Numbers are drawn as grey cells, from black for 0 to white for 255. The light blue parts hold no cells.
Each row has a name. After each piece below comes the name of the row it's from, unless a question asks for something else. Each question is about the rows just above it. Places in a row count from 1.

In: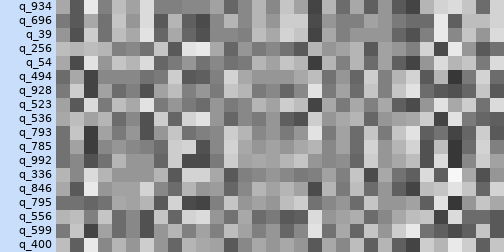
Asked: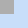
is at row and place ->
q_556, 22
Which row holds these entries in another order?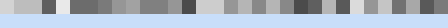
q_696
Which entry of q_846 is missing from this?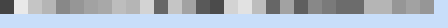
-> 156
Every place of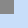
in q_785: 4 6 12 20
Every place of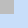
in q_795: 17
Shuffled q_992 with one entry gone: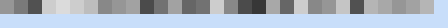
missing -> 142
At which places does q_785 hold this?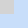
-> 10 13 23 26 31

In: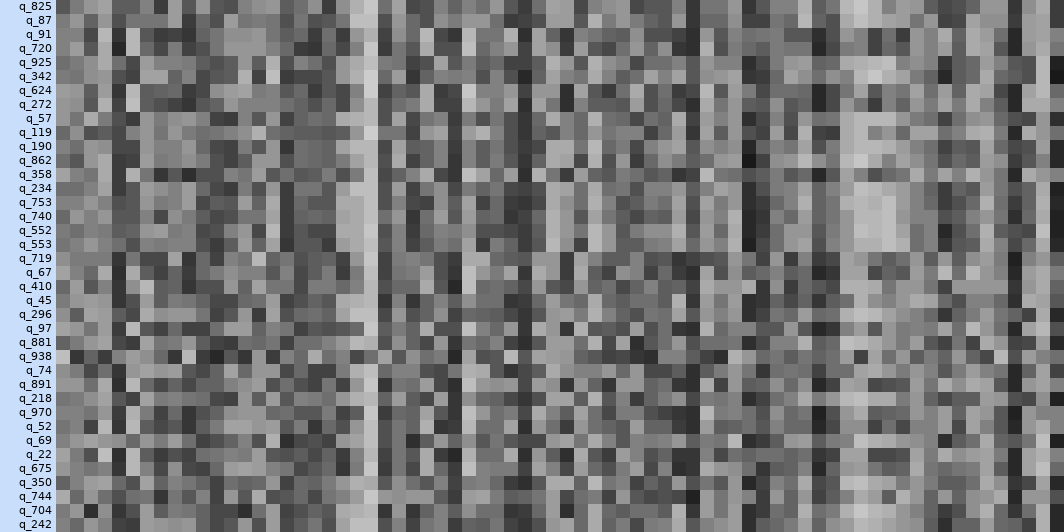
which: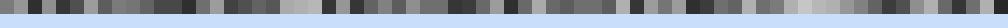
q_704
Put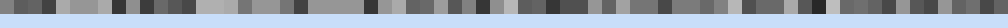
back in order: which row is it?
q_410
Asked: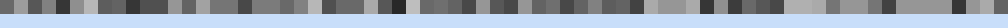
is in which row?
q_410
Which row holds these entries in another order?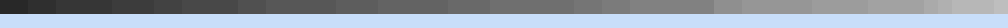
q_52
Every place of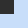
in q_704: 3 14 37 50

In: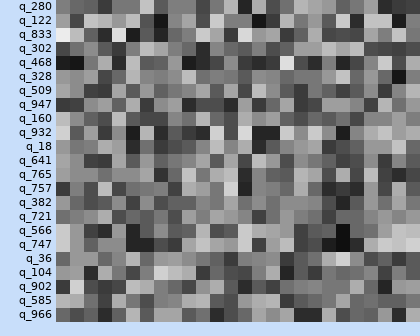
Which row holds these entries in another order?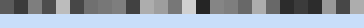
q_757
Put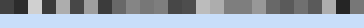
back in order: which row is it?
q_104
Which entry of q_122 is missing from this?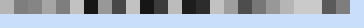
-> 83
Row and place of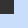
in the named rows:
q_765, 8
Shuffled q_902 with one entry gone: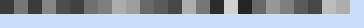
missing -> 146

